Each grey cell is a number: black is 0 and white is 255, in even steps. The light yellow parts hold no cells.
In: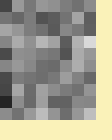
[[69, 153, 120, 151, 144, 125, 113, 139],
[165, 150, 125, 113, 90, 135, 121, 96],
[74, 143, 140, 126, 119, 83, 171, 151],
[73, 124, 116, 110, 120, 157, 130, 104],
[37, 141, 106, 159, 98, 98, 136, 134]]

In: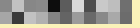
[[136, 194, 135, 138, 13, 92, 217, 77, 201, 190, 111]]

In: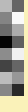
[[186, 101],
[107, 172],
[140, 241],
[188, 151]]

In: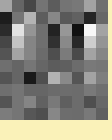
[[165, 101, 71, 116, 92, 116, 120, 163, 111],
[43, 226, 149, 111, 35, 151, 17, 247, 163],
[84, 164, 133, 107, 78, 123, 74, 163, 133],
[84, 101, 25, 79, 179, 137, 85, 163, 126],
[84, 117, 133, 97, 121, 95, 108, 79, 103]]

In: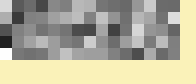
[[217, 90, 107, 71, 136, 127, 184, 179, 117, 110, 105, 151, 202, 107, 106],
[82, 129, 142, 115, 129, 116, 76, 72, 165, 65, 116, 214, 149, 142, 101],
[254, 119, 113, 118, 157, 193, 163, 158, 158, 129, 108, 77, 171, 106, 128]]

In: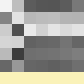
[[243, 190, 92, 86, 85, 92, 120],
[204, 80, 233, 209, 228, 218, 226],
[186, 60, 111, 113, 115, 120, 126]]

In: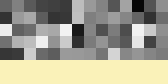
[[100, 129, 90, 68, 64, 58, 189, 153, 131, 85, 163, 6, 84, 143],
[236, 97, 109, 175, 168, 242, 25, 133, 80, 124, 77, 241, 201, 143],
[54, 58, 204, 106, 93, 154, 153, 149, 117, 212, 135, 149, 133, 123]]
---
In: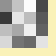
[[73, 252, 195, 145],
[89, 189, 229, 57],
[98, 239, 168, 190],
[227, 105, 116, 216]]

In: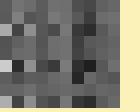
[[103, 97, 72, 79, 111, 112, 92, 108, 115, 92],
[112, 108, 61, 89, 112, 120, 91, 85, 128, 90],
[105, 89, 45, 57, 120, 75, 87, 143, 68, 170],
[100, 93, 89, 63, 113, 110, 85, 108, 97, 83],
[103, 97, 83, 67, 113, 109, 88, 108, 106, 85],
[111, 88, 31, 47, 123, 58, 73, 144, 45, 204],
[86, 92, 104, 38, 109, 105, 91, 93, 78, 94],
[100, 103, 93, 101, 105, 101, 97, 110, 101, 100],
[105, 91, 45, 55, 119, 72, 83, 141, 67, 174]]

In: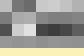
[[178, 194, 205, 201, 107, 118, 189],
[132, 127, 127, 135, 174, 170, 124],
[94, 71, 61, 70, 224, 205, 80],
[144, 146, 148, 143, 150, 147, 151]]

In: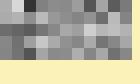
[[122, 92, 165, 86, 157, 138, 140, 129, 52, 215, 174],
[132, 186, 110, 146, 133, 142, 152, 186, 143, 178, 171],
[178, 190, 182, 206, 159, 168, 136, 118, 92, 101, 109],
[167, 136, 117, 170, 135, 145, 170, 199, 159, 113, 135],
[135, 113, 167, 134, 174, 140, 138, 165, 84, 115, 133]]

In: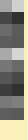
[[208, 165],
[49, 70],
[91, 107],
[89, 93],
[214, 169],
[106, 119],
[73, 86],
[49, 61],
[127, 120],
[89, 93]]

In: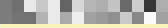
[[174, 55, 205, 105, 196, 174, 181, 215, 100, 235, 200, 232, 112, 124],
[161, 250, 135, 201, 144, 154, 161, 238, 170, 234, 179, 114, 116, 124]]

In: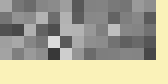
[[142, 154, 117, 121, 131, 130, 88, 158, 139, 134, 107, 118, 169],
[91, 136, 127, 99, 137, 136, 93, 178, 109, 179, 140, 146, 117],
[114, 132, 135, 191, 128, 152, 179, 181, 78, 98, 176, 72, 81],
[86, 105, 96, 114, 140, 143, 170, 90, 219, 118, 134, 168, 159],
[71, 132, 133, 127, 126, 107, 149, 206, 56, 141, 154, 127, 163]]

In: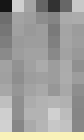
[[200, 103, 50, 101, 164, 207, 21],
[172, 170, 133, 141, 158, 163, 110],
[156, 164, 122, 157, 153, 160, 118],
[158, 165, 128, 157, 157, 154, 126],
[153, 162, 137, 162, 162, 157, 138],
[144, 171, 157, 171, 161, 146, 162],
[157, 172, 157, 160, 157, 142, 160],
[142, 168, 151, 169, 163, 150, 167],
[136, 177, 181, 178, 172, 143, 191],
[134, 188, 208, 179, 179, 143, 207],
[135, 194, 199, 181, 170, 134, 209]]

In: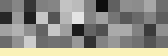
[[109, 167, 140, 143, 96, 13, 129, 187, 195, 133, 128, 55, 134, 112],
[93, 131, 105, 88, 117, 161, 133, 228, 183, 84, 199, 32, 154, 39],
[144, 58, 130, 171, 170, 80, 100, 27, 159, 199, 99, 144, 178, 162],
[110, 84, 113, 124, 152, 131, 50, 152, 111, 114, 107, 204, 145, 107]]
